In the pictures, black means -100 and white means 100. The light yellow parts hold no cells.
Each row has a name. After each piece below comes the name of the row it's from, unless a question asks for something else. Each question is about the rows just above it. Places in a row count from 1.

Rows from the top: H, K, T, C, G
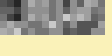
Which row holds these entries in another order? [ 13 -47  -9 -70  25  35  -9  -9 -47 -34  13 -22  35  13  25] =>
H
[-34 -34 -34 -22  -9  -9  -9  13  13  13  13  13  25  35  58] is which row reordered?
G
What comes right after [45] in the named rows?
[25]
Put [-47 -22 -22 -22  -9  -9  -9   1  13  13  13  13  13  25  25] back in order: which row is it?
K
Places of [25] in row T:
7 11 13

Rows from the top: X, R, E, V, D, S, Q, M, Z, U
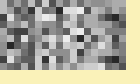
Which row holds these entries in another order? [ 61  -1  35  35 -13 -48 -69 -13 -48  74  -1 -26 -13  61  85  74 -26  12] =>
E
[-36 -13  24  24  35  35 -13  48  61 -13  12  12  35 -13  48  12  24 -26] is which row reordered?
V

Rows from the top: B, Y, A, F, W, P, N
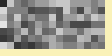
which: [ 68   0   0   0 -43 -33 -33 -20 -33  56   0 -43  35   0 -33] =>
Y
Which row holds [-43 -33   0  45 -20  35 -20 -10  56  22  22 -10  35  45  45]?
W
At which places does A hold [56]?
3 8 14
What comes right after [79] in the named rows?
[0]
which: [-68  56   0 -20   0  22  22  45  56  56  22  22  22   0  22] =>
B
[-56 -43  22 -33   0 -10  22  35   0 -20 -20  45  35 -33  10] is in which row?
P

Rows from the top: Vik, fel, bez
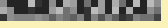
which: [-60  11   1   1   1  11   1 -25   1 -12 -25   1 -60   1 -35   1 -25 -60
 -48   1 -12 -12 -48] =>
bez
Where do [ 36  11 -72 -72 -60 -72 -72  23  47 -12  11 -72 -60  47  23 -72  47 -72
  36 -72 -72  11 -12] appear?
fel
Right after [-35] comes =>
[1]
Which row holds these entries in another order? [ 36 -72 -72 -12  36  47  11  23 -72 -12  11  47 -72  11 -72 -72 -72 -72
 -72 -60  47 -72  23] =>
Vik
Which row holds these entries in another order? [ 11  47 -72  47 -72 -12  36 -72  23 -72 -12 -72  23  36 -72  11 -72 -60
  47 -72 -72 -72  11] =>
Vik

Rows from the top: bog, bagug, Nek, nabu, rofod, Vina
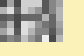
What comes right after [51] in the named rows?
[17]
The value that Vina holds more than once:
[-8]

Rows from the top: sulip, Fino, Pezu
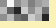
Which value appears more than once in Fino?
[47]
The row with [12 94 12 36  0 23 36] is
sulip
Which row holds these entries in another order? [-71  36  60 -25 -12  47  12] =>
Pezu

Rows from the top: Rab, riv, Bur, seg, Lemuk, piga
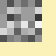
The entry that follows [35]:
[45]
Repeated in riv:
[23]
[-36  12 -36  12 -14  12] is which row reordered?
Rab
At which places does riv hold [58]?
2
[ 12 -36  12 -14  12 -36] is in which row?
Rab

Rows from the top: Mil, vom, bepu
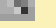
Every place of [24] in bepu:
1 2 3 4 5
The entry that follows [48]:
[-13]
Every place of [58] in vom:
3
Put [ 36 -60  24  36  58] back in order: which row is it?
vom

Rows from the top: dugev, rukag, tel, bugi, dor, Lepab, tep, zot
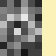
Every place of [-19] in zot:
3
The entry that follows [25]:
[81]
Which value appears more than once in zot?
[-50]
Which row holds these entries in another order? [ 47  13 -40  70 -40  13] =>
dor
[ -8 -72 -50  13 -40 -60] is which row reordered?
dugev
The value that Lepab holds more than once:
[3]

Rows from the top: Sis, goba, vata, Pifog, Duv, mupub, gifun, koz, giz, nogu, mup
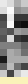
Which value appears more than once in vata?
[-56]
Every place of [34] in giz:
2 3 4

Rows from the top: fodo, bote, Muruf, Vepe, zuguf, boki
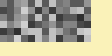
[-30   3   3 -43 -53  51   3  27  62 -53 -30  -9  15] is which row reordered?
Vepe
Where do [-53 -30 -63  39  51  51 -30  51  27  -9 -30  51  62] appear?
zuguf
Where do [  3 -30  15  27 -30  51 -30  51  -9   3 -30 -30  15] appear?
fodo
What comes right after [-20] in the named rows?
[-53]
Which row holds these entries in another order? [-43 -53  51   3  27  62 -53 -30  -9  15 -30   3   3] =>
Vepe

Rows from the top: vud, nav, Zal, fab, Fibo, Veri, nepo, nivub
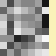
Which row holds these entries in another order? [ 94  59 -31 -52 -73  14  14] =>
Veri
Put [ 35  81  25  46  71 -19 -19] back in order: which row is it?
nav
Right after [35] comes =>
[71]
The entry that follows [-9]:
[25]

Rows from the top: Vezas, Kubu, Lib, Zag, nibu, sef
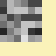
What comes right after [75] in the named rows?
[19]
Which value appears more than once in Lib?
[-45]
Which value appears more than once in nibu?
[-70]
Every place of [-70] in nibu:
1 6
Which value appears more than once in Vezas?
[-45]
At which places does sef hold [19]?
2 5

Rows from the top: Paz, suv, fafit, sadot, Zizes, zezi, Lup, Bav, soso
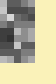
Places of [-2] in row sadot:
1 3 4 5
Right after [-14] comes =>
[-27]
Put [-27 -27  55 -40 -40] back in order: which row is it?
Lup
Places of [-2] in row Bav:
4 5

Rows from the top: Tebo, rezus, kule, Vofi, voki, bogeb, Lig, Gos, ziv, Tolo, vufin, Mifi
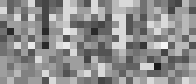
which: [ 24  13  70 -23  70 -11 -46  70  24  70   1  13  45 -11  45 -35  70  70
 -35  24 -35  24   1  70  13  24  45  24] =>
kule
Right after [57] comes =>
[-23]
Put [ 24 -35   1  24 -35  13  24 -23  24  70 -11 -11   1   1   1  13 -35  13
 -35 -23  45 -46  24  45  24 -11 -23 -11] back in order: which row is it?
Gos
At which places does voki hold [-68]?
2 7 14
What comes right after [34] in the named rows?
[-11]
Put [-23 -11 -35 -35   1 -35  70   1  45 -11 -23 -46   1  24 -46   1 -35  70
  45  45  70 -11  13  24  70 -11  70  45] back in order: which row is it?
Tebo

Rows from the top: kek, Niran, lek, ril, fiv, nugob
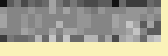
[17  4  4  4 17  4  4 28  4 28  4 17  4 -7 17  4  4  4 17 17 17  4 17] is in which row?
Niran
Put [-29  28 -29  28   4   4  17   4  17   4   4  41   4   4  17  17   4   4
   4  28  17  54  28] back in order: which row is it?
ril
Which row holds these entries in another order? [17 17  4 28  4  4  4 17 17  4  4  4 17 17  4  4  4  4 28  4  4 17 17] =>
lek
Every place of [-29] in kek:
2 6 10 12 15 16 23
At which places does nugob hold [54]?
8 10 23

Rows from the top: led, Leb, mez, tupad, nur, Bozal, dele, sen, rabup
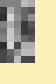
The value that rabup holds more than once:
[-44]
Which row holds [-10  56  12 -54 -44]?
nur
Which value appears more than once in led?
[2]
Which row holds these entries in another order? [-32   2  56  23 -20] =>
Bozal
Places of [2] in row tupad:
1 3
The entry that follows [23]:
[-20]
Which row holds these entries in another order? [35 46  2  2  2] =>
led

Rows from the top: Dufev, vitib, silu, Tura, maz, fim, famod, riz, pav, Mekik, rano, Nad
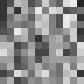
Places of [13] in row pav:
5 7 11
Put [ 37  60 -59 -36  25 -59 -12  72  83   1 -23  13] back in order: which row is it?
silu

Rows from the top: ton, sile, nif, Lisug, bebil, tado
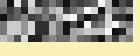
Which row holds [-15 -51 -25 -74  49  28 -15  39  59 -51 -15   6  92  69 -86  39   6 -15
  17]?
sile
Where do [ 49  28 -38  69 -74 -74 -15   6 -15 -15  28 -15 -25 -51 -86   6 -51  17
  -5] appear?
tado
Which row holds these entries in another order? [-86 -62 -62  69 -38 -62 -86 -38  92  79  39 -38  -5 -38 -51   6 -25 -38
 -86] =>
nif
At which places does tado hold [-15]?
7 9 10 12

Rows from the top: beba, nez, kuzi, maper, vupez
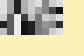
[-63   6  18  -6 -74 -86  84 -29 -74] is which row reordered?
maper
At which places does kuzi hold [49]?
5 8
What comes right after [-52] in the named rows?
[49]
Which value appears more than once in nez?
[28]
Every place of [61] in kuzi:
1 7
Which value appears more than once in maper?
[-74]

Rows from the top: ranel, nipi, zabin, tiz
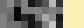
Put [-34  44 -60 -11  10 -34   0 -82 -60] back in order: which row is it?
ranel
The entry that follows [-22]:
[-95]
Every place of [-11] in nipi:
1 2 7 9
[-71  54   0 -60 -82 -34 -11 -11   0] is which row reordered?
tiz

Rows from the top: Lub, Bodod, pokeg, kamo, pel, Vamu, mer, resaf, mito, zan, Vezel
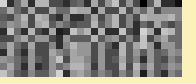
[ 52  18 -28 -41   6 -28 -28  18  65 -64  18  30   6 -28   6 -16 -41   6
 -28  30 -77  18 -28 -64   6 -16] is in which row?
Vezel
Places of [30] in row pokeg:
7 14 22 23 24
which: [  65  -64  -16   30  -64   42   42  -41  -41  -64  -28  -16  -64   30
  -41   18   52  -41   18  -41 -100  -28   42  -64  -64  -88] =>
Lub
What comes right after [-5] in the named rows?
[30]
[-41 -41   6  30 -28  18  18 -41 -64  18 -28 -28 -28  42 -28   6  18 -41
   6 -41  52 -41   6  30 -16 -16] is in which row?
Vamu
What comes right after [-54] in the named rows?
[18]
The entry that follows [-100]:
[-28]

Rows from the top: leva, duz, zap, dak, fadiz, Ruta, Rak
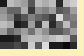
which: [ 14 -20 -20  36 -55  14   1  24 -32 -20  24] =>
duz
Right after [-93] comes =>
[-67]
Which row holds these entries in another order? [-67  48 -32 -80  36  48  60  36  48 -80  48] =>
Ruta
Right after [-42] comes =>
[-55]
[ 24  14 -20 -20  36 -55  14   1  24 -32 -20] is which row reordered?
duz
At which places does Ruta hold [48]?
5 6 8 10

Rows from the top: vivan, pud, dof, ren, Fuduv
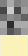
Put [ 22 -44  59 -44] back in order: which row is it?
pud
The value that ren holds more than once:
[34]
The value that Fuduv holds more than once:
[22]
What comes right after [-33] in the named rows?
[-13]

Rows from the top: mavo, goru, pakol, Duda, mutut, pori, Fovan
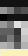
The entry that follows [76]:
[52]
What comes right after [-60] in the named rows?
[64]
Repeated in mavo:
[-85]
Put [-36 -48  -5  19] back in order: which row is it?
goru

